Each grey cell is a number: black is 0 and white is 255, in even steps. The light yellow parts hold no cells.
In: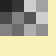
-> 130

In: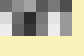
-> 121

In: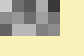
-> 110

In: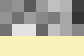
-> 124

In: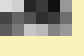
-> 47

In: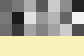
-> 181

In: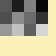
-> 141

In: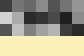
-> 74

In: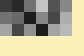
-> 135
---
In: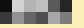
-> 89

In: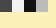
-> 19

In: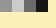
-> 106

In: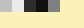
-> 16

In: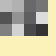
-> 105

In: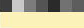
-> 114

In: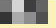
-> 62

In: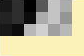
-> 196

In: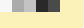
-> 41
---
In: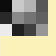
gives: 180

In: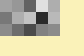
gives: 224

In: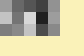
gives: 65

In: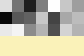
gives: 199

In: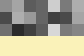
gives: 122

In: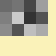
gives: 71
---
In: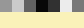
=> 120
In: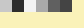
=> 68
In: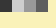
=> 94
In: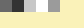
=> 155
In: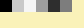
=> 125
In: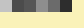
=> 45
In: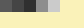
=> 203
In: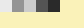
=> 42
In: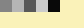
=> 9
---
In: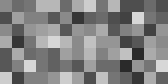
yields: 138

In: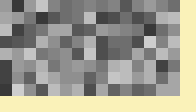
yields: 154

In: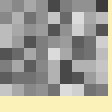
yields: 156

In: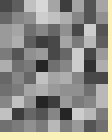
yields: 72

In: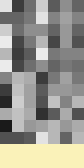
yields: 226

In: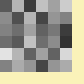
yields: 89

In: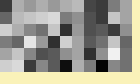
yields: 59
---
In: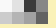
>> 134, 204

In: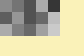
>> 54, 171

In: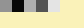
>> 228, 147

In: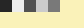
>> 121, 38

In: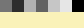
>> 0, 117

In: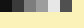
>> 80, 17

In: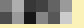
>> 154, 76

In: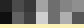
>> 143, 15
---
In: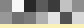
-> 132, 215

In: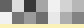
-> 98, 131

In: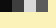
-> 12, 91

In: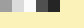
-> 158, 37

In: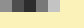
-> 143, 195

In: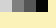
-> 211, 5
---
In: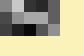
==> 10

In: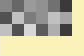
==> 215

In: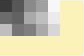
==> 127

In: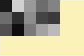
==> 121

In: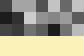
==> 114

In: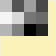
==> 3

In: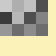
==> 140

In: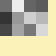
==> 120
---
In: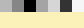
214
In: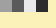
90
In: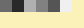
129
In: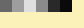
138
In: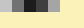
28
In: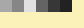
100
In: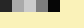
203
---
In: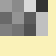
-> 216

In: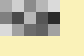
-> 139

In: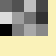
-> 190

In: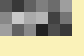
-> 97

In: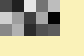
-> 230

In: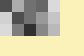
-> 113

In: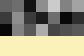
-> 18

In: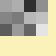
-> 46
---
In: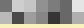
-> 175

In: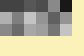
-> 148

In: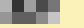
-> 197

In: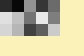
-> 126

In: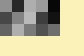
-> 18

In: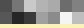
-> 190

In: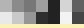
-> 69

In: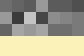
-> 122
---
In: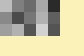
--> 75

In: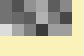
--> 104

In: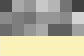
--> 126

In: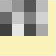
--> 199

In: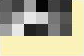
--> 170

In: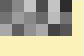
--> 156
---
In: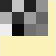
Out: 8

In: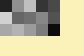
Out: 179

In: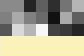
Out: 216

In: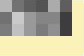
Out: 192

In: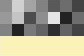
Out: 34

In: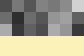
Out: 57
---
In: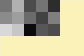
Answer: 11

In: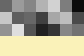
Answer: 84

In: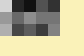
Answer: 93

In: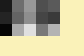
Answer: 223

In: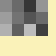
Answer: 188

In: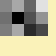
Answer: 42
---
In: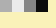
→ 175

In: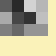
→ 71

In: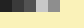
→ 82

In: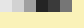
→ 118

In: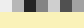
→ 132

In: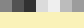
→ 133

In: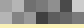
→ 93

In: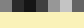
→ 63

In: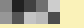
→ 76
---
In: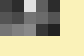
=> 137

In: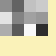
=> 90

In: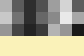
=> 179

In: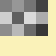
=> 184

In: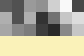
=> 41

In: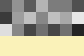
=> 70

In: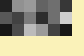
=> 154

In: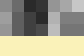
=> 188

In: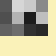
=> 109
